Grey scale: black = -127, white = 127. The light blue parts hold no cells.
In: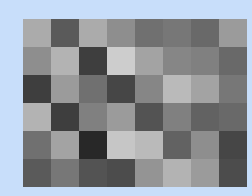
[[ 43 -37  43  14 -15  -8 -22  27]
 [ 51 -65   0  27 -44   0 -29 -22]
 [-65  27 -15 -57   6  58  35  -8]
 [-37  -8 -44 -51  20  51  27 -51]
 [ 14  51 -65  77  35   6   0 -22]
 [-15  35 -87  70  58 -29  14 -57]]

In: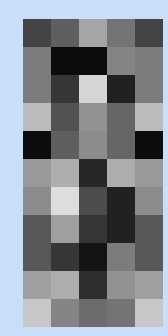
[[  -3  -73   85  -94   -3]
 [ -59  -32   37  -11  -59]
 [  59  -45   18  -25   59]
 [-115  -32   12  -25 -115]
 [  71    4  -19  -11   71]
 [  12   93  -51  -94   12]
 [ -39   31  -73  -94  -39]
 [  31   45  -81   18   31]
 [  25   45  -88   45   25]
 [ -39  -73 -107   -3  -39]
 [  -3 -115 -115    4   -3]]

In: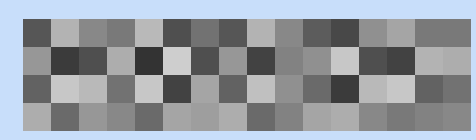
[[-29  71  57 -13  71 -61  37 -29  64  16 -21 -68  57  71 -29 -13]
 [ 45 -21  23   8 -21  37  30  45 -21   2  37  45   8  -6   2   8]
 [-41  51   8  -6  57 -48 -13 -41  51   8 -35 -55  16  37  -6  -6]
 [ 23 -68 -48  45 -76  78 -48  23 -61   2  16  71 -48 -61  51  45]]

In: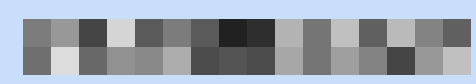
[[-16  92 -23  17   9  45 -51 -43 -51  39 -10  31   3 -58  24  64]
 [ -3  24 -58  85 -37  -3 -37 -94 -81  51 -10  64 -31  58   3 -31]]

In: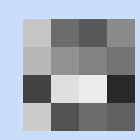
[[-61  95 108 -87]
 [ 56  17   2 -11]
 [ 76 -45 -19 -32]
 [ 70 -19 -38  10]]

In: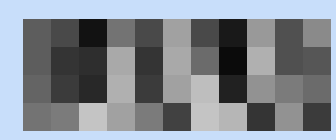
[[ -12   -4   68   33   -4  -62   68   54  -75   18  -68]
 [ -34  -75  -81   41  -75   41  -20 -116   48  -47  -41]
 [ -27  -68  -87   48  -68   33   62  -94   18   -4  -20]
 [ -34  -54 -109  -12  -54   33  -54 -102   25  -47   10]]

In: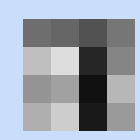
[[ -17  -25  -45   -9]
 [  63   93  -89    5]
 [  47   77 -102   26]
 [  20   33 -110   55]]

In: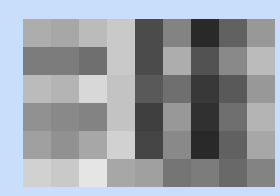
[[ 81  73 101  39  32 -10  -3 -22   3]
 [ 59  52  88  67 -38 -16 -71 -38  24]
 [ 45  39  59  73 -52   3 -86 -30  24]
 [ 32  17  39  81 -58   9 -86 -30  39]
 [ 17   9   3  67 -64  24 -79 -16  52]
 [ -3  -3 -16  73 -52  45 -45   9  59]]
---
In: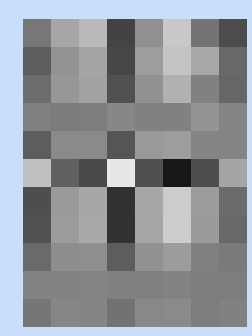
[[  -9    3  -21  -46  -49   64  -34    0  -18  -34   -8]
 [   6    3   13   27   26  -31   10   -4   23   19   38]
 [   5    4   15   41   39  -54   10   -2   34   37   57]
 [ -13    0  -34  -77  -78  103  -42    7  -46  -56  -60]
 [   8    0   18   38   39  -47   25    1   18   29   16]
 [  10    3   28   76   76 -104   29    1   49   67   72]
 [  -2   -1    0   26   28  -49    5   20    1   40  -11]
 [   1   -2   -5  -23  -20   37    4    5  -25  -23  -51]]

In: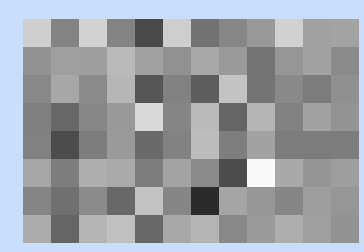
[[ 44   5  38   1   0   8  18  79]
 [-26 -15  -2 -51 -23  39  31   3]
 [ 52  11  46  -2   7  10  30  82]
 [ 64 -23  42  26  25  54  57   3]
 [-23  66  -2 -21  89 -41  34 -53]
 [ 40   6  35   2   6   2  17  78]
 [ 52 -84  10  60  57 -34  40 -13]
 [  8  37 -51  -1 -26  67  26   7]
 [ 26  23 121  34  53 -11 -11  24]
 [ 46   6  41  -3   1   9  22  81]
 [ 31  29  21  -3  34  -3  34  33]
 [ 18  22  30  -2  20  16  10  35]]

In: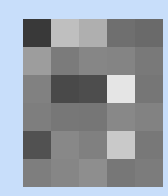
[[ -1 -46  -1   1  29 -70]
 [  6   8  -8 -54  -4  63]
 [ 14   0  -9 -50   6  47]
 [ -8  73   8 101   4 -16]
 [ -3  -7   2  -9  -6 -21]]

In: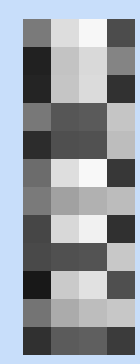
[[ -79  -11 -103  -54  -57   -5  -19  -83   -7  -91  -94   -5]
 [ -36   43   74  -47   88   33   94  -48  -41   69   67   93]
 [ -32   61   97  -44  113   49  120  -46  -37   91   89  119]
 [ -68   71  -48   72  -79   60  -72   61   69  -78    4  -51]]

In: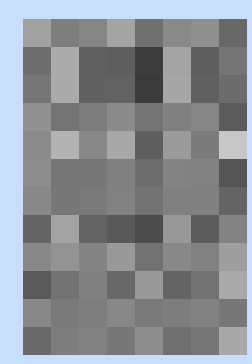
[[-22   7 -37   8 -27   8  13  11  17  -9 -17  33]
 [ -2  -5 -12  18  35  -8  -9  51 -11  42  43  -1]
 [  2  -1   0   4 -28  -6  -9   8  -3 -30 -30   5]
 [ -8   8 -23  25 -39   1   0  40  10 -29 -33  36]
 [ 13  -6  25 -13 -52 -12 -18 -32 -11 -69 -67 -15]
 [-16  -2 -27   8  24   0   3  27   0  38  36   9]
 [ -9   2 -13   1 -34   0   1  -4   6 -31 -33  15]
 [ 40  -8  41  30   3 -27 -43  71 -35 -19 -10 -23]]

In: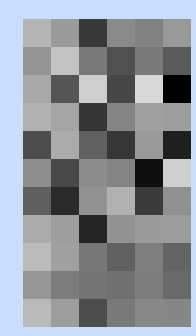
[[  58   22   59   43  -32   14  -50   49   40   21   53]
 [  29   -3   32   30  -85  -55   43   37  -42   67   27]
 [ -50  -11   -8  -90   18   12  -31  -74   78   -6  -70]
 [  -6  -15  -30   18   49    3  -73    4  -56  -47   10]
 [   7   -3   -1   27  -69 -112   25   31   87   -6    2]
 [   6  -22  -27   28   16   79  -96   29 -127  -37   25]]

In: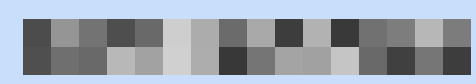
[[-48 -51]
 [-16  21]
 [-22 -12]
 [ 56 -49]
 [ 34 -22]
 [ 80  78]
 [ 45  44]
 [-71 -20]
 [-10  41]
 [ 36 -66]
 [ 33  50]
 [ 69 -70]
 [-22 -14]
 [-63  -2]
 [ -9  55]
 [-66  -3]]
